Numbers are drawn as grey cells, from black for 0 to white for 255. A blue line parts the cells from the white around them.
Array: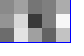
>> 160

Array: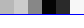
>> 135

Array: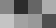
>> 153

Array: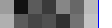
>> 69

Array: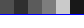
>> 91

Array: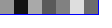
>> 169

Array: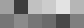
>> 118
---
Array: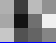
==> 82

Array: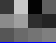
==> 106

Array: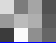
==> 250

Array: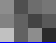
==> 98

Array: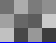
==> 71

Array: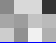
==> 145
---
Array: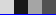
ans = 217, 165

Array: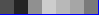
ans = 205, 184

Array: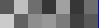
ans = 203, 191

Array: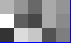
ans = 255, 220

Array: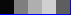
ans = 208, 175

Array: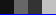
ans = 193, 103

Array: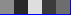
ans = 222, 140

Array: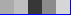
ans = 214, 191
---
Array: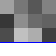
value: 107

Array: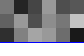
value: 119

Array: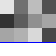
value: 144

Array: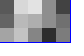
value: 142

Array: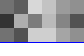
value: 133

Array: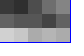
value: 67

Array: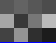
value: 119

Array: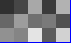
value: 122

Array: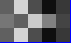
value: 129
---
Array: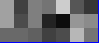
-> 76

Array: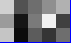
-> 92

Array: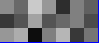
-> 182

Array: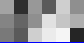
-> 235

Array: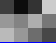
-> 152

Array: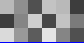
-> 228

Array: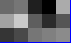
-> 118
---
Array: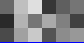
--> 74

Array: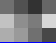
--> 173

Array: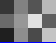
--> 31

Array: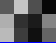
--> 186

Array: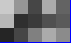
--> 37

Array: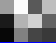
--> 7

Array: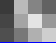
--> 79

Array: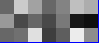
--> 103

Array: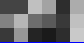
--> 57
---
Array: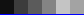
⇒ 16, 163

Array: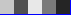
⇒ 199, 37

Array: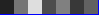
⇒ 34, 97

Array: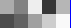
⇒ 172, 249

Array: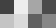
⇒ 65, 135

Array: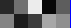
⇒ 40, 143
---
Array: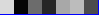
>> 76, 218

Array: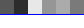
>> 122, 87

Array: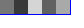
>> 169, 118

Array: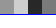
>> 122, 150

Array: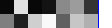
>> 52, 127

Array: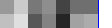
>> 111, 192

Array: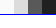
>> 32, 250

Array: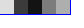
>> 174, 222

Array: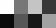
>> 56, 11

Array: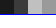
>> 154, 26
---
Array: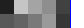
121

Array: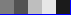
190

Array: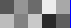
201

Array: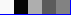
174

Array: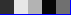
179

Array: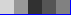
49

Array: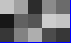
174
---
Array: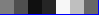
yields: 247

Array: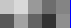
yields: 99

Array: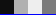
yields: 176

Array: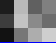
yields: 119

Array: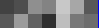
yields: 190

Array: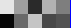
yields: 197
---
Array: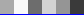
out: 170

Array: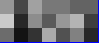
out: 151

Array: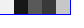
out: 241

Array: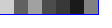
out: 207

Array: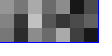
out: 149

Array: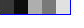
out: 56

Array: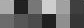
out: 172

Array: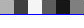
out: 178

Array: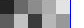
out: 36
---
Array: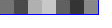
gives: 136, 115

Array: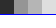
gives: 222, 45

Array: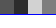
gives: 126, 85

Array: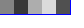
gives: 80, 132

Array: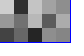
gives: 142, 67

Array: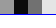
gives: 229, 155

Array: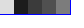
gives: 124, 222

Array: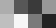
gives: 152, 191
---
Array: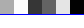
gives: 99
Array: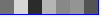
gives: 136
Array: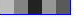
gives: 34
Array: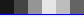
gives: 230
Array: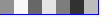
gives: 125
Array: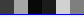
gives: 27
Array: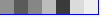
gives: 58
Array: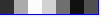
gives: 111
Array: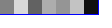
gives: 149
